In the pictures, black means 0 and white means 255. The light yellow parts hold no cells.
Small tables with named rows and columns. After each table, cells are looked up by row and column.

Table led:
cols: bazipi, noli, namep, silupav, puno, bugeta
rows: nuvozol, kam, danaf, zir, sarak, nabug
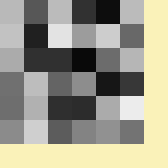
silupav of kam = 156
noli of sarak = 177
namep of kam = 227
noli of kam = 32
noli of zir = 189
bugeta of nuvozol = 187
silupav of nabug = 131
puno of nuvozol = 13
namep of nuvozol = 187
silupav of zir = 141
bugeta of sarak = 236
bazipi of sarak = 110
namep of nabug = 92
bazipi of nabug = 139
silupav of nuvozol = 49
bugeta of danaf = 182
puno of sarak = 171
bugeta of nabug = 115

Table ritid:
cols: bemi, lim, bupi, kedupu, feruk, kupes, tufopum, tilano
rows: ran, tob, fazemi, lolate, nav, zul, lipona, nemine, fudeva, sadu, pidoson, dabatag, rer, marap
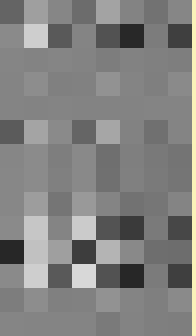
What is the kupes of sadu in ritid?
58
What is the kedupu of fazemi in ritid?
131
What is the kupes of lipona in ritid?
127
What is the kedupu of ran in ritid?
108
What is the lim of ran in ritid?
159
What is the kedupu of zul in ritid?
101
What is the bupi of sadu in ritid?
132
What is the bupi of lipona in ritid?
126
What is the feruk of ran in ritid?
163
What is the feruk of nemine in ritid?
112
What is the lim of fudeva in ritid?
157

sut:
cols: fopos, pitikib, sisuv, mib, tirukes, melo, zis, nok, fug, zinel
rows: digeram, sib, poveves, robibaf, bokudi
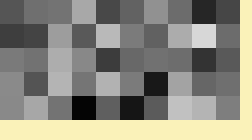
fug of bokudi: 180
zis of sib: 97
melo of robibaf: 123
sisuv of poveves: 173
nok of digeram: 108
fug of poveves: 51
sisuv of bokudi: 115
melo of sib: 123
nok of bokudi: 193
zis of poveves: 113
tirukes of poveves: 60
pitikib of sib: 68
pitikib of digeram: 111
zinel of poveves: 89
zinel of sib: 108
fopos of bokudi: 137

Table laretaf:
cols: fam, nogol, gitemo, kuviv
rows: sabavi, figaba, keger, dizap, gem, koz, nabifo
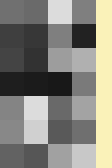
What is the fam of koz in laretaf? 136
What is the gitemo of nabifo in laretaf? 161
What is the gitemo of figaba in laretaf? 127
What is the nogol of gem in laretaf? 220
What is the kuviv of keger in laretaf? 176
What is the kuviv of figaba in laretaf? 34
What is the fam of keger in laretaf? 68
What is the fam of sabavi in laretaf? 112
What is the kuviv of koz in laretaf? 111
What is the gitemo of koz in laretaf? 89
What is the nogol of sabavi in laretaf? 106
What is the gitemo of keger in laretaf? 157
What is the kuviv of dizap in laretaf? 122
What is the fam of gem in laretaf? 132

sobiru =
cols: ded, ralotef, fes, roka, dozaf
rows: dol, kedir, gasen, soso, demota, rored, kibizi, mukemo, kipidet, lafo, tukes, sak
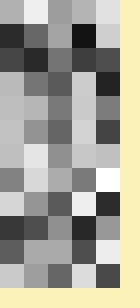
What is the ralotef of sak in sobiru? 158
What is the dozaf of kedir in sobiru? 207
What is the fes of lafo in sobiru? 144
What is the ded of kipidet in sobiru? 214
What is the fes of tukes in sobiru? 170
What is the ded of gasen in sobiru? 70
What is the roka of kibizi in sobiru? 199
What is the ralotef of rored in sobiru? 147
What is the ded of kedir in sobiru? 43
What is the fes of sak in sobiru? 102
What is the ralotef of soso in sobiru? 117
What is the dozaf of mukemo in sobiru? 255
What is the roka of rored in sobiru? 211
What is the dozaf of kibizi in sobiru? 192
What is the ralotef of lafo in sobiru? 78
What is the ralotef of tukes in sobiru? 170

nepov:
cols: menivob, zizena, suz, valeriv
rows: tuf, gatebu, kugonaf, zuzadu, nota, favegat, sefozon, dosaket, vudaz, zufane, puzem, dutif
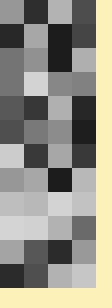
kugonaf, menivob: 115
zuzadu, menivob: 115
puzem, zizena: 87
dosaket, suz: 28
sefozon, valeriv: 57
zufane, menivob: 212
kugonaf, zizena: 144
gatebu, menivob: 40
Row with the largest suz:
vudaz

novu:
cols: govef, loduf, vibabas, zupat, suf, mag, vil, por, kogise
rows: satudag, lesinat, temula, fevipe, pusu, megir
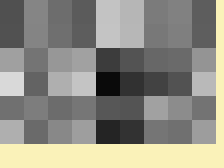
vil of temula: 103
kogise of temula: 148
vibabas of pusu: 108
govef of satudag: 80
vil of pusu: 161
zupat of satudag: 91
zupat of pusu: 118
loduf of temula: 116
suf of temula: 60
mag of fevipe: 49
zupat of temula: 161
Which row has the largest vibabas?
fevipe

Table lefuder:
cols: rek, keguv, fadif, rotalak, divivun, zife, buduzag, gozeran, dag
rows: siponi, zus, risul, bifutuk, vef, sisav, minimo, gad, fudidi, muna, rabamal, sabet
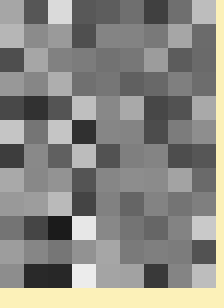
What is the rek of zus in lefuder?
182
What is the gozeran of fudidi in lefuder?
116
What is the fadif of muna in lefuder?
27
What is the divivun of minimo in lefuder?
82
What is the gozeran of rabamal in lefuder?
124
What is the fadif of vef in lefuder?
84
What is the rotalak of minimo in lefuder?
188
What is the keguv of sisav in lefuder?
117
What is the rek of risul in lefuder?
78
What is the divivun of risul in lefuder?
114
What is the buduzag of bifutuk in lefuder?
104
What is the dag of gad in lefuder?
105
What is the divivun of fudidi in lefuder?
129
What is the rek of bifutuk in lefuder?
152
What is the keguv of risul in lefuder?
166
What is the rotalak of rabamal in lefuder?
146

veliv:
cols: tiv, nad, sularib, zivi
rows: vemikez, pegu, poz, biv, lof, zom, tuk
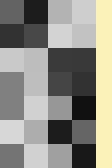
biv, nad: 190
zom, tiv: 215
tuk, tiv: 116
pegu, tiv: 49
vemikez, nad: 27
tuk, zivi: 23
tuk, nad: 209
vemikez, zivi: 206
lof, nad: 209
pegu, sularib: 210
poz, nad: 189
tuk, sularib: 160

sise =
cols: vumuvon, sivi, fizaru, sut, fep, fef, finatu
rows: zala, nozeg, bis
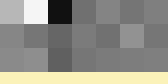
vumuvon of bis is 137
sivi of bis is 142
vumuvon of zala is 183
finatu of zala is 126
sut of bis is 118
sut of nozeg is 122
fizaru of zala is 17
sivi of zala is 245
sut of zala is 112
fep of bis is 122
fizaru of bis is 96
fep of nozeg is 113
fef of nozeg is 146
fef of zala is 117

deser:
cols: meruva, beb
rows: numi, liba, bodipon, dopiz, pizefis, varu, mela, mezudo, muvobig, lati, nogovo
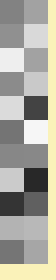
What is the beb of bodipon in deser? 162
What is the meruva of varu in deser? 116
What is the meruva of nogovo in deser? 117
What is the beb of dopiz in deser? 201
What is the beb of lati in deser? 184
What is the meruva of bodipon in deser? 238
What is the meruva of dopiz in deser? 139
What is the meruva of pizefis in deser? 219
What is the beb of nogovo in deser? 166
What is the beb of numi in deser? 162
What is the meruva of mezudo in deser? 203
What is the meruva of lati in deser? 179
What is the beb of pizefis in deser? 67
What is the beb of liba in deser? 217
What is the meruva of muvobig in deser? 52
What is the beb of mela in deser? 136
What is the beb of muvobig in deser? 96

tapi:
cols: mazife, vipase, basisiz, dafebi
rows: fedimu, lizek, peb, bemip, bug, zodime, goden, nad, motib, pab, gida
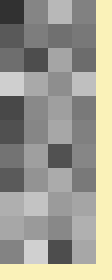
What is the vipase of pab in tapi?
154
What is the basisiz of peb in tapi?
165
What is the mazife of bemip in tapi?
207
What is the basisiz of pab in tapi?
136
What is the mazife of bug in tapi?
72
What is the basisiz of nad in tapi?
171
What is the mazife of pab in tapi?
167

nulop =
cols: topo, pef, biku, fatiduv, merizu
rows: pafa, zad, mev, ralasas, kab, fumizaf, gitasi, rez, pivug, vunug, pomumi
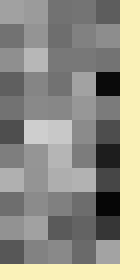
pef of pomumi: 130
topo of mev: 143
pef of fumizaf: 206
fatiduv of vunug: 99
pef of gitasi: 149
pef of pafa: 155
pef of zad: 148
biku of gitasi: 181
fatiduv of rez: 178
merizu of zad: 141
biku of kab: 135
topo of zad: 114
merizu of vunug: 54
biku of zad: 110
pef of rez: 148
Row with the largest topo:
rez

